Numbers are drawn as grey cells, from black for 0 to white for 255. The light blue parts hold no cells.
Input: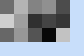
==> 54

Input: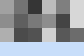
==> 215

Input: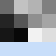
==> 165

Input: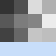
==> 236

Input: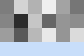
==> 141

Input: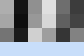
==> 67

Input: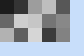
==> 136

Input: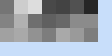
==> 139

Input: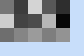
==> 7

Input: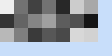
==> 21
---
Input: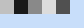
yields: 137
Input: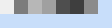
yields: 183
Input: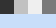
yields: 239
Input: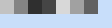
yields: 47
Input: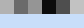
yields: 149
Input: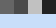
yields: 193
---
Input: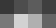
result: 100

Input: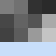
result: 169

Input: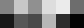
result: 4

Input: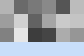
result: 196

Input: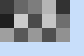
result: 110

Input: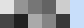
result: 56

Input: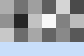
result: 188

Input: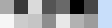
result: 156
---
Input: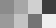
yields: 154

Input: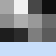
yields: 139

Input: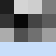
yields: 52

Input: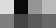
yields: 127

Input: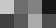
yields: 64

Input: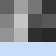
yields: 131

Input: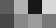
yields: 71

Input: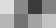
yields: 182

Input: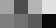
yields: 127
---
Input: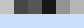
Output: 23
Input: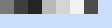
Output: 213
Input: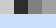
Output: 45
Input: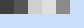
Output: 207
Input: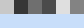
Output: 75
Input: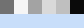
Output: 217
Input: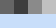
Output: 61
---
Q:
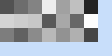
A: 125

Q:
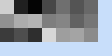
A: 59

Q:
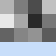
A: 99

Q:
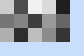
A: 175

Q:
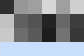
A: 201

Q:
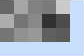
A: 117

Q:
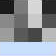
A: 157

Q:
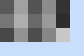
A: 71
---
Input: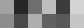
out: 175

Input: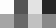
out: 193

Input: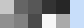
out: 74

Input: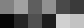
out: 80

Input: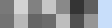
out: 101

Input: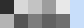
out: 125

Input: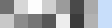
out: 118

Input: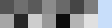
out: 205

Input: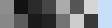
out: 26
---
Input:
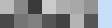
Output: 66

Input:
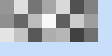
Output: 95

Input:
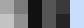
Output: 17

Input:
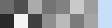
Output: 186

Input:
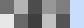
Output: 62

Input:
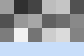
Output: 97

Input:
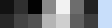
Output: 207
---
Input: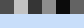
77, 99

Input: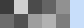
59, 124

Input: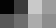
3, 141

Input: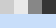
205, 53

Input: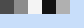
75, 176

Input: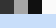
51, 250

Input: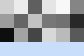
208, 89

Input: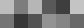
189, 104

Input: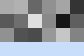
171, 131
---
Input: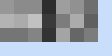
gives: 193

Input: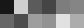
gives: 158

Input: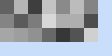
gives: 124

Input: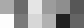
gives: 215

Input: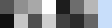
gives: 79

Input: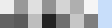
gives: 190

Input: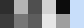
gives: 93

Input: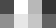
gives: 198

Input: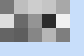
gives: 148
